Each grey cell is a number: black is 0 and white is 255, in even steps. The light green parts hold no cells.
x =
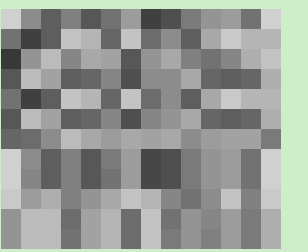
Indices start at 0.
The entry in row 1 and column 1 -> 64
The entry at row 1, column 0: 114
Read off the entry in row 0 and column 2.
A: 94
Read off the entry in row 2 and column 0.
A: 56
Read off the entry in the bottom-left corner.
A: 148
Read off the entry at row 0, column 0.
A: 208
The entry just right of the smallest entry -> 148
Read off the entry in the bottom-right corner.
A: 174
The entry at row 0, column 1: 140
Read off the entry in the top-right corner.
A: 208

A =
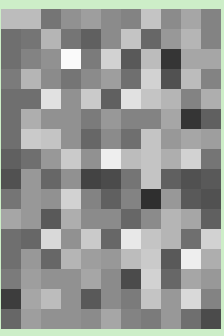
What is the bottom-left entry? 103
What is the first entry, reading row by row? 188
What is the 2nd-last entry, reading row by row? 111
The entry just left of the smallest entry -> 131
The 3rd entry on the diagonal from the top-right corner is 53
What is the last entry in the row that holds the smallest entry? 81
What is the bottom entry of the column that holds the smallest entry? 123
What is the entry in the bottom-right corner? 75
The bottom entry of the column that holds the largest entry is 145
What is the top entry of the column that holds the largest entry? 145
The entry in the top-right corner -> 131
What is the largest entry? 250
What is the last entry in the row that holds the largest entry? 166
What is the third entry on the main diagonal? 145
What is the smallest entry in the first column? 61
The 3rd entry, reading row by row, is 117
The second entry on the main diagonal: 117
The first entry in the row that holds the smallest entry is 117
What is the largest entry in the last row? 166
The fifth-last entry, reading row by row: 131
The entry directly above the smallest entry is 196
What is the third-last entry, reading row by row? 152
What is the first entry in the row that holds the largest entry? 111
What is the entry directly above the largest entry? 117

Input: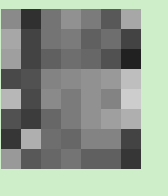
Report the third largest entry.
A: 183
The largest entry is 205
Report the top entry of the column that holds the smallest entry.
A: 167
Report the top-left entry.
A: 138
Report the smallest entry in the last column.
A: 33
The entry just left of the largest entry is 131
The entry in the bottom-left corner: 153
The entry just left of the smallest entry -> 81
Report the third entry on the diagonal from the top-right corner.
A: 103
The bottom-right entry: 54
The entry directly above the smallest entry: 67
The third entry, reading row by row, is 116
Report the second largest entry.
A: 190
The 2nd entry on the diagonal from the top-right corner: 110

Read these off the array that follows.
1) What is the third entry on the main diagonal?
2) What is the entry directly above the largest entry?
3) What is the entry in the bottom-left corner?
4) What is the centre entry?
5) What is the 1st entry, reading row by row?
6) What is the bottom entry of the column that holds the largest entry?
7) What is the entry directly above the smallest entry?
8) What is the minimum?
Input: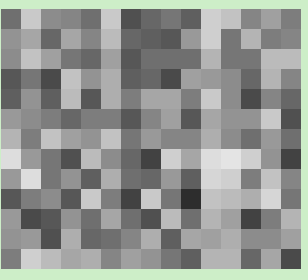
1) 160
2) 140
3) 125
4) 153
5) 111
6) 180
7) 95
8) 45

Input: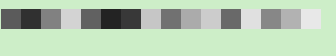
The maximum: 232
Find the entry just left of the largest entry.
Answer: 178
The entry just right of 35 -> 56
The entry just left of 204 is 171

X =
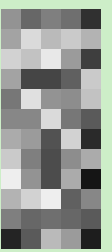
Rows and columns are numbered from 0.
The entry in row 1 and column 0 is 163
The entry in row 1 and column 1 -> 218
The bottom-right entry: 29
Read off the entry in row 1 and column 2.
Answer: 186
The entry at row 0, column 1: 103
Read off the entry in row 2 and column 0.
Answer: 210
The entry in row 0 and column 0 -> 147
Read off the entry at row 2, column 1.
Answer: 194
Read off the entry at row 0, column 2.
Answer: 127
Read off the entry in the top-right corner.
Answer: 48

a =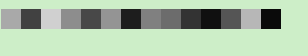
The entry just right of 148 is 29
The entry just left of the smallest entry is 183
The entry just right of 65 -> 208

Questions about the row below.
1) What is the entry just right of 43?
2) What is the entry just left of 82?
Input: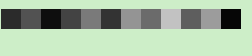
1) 82
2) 43

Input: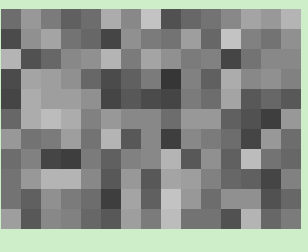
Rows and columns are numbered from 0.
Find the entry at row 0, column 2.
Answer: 123
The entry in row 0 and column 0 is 109
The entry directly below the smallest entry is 69
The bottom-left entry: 158
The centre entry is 136
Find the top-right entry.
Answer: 180
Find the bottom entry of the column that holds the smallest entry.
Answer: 188
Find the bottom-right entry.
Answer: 123
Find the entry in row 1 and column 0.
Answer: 75
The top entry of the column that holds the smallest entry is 81
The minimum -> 54
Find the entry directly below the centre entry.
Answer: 136
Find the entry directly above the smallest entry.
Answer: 144
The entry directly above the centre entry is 75
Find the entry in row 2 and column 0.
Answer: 180
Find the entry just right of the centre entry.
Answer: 109
